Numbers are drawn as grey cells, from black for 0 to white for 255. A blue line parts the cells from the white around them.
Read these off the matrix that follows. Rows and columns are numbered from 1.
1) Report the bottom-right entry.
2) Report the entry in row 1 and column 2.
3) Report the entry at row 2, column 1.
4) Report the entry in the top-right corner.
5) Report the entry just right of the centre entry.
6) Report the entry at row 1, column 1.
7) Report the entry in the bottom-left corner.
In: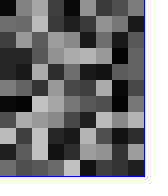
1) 33
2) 130
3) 112
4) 124
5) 65
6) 11
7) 112

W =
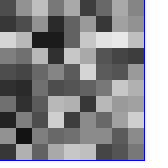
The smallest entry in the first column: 35
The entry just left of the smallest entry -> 146
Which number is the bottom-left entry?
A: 55
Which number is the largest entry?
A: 232
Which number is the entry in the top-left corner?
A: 77
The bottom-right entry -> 120
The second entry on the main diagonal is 77
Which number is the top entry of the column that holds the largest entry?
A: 169
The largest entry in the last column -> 207
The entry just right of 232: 191
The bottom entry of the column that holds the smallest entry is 177
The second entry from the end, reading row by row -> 84
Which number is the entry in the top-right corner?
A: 133
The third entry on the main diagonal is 27
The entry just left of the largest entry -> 226
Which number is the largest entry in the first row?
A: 191
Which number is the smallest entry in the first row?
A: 61
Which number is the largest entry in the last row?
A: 199
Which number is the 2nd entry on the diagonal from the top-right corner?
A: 161

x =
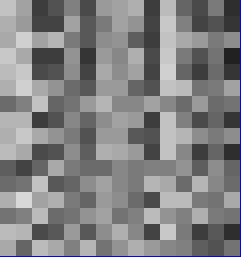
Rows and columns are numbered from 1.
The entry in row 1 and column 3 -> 61
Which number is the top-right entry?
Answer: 46
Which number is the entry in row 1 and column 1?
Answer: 194
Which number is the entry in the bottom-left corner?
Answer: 169
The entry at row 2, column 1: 175
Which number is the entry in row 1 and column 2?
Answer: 162
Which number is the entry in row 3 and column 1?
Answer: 169
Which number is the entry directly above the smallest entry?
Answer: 141
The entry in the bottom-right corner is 115
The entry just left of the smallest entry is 115
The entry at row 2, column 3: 67
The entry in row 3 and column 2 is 208
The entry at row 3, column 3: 162
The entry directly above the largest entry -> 115
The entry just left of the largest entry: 175
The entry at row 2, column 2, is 154
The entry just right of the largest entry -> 162

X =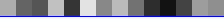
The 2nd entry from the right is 157
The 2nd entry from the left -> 100
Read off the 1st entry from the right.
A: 143
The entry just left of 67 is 18

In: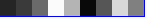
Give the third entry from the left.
106
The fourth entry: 251
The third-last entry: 86

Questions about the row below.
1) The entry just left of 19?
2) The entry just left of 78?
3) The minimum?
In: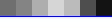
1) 78
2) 187
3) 19

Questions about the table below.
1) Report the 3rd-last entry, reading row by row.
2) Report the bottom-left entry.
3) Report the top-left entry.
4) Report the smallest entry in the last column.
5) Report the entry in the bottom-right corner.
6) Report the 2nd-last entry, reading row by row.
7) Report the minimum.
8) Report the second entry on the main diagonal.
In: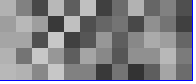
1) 94
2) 184
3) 178
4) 64
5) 108
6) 165
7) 51
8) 184

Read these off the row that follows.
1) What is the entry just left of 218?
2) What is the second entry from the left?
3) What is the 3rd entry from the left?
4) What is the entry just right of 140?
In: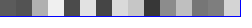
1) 69
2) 83
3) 176
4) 191

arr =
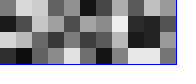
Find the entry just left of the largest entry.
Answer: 139
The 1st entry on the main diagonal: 124
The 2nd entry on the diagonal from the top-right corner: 34
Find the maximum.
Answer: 238
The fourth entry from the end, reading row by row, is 131
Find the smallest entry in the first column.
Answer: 26
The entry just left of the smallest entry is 48
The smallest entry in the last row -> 14
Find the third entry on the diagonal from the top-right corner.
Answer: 26
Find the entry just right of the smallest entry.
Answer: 98
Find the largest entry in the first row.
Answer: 218
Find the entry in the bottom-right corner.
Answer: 118
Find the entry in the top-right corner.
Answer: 153

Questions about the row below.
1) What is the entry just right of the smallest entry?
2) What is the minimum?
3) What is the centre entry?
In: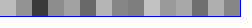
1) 141
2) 58
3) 134

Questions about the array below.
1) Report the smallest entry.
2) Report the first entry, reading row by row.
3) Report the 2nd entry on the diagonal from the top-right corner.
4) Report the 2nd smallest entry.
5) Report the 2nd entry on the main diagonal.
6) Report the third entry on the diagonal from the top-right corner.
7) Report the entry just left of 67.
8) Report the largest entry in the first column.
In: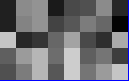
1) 4
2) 32
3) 103
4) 26
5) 131
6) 73
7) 147
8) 197
